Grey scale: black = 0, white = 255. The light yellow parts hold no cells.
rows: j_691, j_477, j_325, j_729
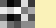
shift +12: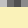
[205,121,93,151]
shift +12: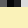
[107,19,44,231]
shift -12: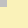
[181]

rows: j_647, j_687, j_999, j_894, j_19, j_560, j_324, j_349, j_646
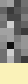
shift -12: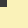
[46]
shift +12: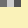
[123,218,96]
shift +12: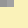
[162,174]
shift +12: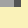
[174,174,96]

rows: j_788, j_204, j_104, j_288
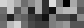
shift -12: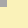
[156]
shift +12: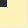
[59]
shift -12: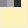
[126,156,35]
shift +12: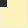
[59]
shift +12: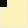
[28]
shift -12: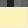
[85,20,98,85]

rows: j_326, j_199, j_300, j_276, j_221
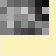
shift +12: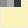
[152,182,70]
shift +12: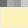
[122,182,167,212]
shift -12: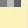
[114,173,86]
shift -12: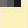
[98,74,16]
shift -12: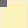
[98]

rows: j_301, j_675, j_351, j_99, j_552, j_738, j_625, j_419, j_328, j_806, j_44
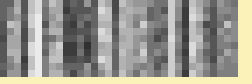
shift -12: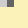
[194,88]
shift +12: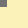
[126]

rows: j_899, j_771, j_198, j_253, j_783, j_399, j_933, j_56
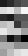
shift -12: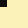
[3]
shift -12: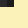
[31,16]
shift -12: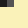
[16,72]
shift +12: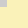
[217]
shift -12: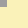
[147]
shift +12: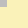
[202]
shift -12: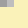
[147,178]

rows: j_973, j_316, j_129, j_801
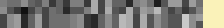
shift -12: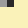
[144,29]
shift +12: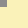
[153]
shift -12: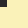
[29]
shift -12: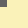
[87]
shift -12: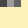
[58,144,87]

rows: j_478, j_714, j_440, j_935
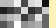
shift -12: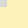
[204]
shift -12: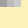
[148,175,191]
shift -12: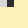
[204,34]
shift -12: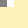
[116,241]

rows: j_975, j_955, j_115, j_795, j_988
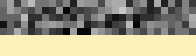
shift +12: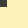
[72]
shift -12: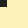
[21]
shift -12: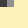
[48,133]

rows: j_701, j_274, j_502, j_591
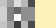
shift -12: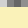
[197,118,91,131]
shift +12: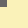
[115]
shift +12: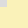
[233]
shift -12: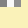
[118,237,131]
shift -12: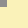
[131]

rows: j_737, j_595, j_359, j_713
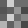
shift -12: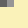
[85,138]
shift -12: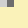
[196,97]
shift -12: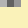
[167,85,138]
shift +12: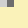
[220,121]
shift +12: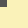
[96]
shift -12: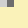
[196,97]

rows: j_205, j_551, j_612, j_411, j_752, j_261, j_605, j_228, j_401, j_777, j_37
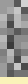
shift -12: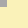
[157]
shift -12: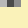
[172,62,128]
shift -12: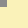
[128]
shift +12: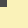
[86]
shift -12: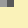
[143,77]

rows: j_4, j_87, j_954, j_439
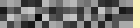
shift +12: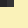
[52,65]
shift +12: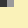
[65,167]

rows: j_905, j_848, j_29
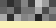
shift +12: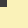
[73]
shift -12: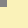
[120]

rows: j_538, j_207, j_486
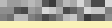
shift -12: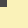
[61]
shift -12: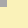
[157]
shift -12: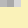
[173,157,203]

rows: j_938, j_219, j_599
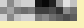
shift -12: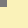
[110]
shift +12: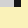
[222,222,34]
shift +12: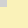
[222]
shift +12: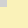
[222]
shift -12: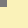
[110]
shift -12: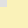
[213]
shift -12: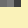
[97,110,51]

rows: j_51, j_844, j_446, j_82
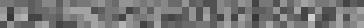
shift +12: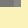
[132,132,147]
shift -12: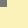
[108]
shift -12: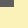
[82,82]

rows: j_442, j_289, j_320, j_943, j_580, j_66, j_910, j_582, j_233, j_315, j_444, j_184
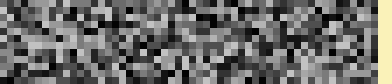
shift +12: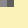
[150,107]
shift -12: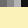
[95,126,167,7]
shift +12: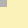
[191]

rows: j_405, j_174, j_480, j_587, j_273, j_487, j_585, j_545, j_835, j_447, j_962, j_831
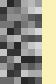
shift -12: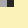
[158,27]
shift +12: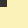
[64]
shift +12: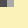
[90,182]

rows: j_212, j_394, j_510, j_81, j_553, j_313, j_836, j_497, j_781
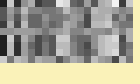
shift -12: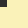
[35]
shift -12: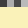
[49,161,62,174]
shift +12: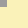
[169]
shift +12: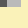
[99,198,198]
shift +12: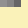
[157,144,114]
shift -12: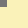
[106]

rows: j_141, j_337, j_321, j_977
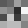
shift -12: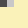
[63,188]
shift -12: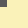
[78]
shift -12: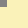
[119]

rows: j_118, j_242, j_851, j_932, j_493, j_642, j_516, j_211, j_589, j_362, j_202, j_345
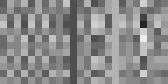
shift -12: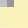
[183,138]
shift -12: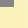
[122,122]
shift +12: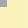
[178]

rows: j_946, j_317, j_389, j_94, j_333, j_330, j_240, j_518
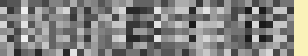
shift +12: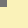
[128]
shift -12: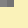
[118,104]
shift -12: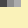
[59,130,160]

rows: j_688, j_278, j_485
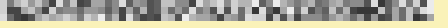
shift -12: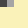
[57,153]
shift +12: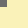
[121]
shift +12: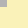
[192]

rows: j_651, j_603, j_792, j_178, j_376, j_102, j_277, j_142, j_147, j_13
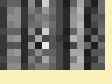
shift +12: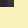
[53,67]
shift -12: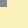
[126]

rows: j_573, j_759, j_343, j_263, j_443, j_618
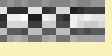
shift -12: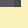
[79,79,63]
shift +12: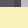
[103,103,87,202]
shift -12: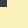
[49]

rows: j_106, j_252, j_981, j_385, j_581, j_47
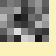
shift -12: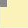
[126]
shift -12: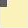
[83]
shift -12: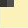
[41,69]

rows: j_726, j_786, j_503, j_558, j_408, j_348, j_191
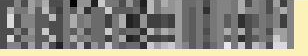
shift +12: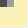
[89,171]
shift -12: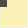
[65]
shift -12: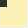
[36]
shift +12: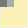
[131,184]
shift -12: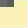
[95,80]

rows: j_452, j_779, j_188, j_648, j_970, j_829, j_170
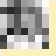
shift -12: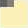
[87,116]
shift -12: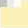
[184,223,239]
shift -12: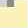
[198,128]
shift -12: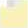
[239,210,223]

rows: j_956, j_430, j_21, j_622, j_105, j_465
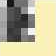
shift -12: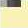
[158,71,55]
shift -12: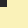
[28]

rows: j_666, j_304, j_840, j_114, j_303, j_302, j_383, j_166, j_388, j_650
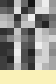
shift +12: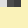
[235,89,74]
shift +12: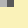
[192,101]
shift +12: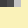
[74,89,208]

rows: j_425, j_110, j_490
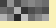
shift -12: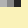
[166,123,26]
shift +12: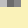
[203,120,147]
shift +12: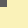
[105]
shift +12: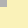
[190]
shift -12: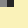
[123,26]
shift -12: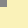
[123]
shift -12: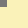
[108]

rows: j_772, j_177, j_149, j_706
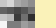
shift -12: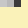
[187,173,47]
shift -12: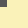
[75]
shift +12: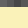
[111,99,83,99]
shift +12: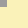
[169]
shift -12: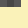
[75,59,75]

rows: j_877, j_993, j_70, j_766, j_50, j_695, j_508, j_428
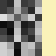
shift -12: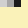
[196,154,15]
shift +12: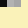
[25,190,178]
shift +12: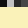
[25,206,54,83]
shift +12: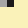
[178,39]
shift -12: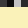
[46,1,182,30]

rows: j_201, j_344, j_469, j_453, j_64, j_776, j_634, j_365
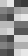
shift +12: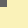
[111]
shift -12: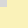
[204]
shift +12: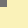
[126]
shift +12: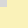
[228]
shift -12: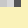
[188,204,73]

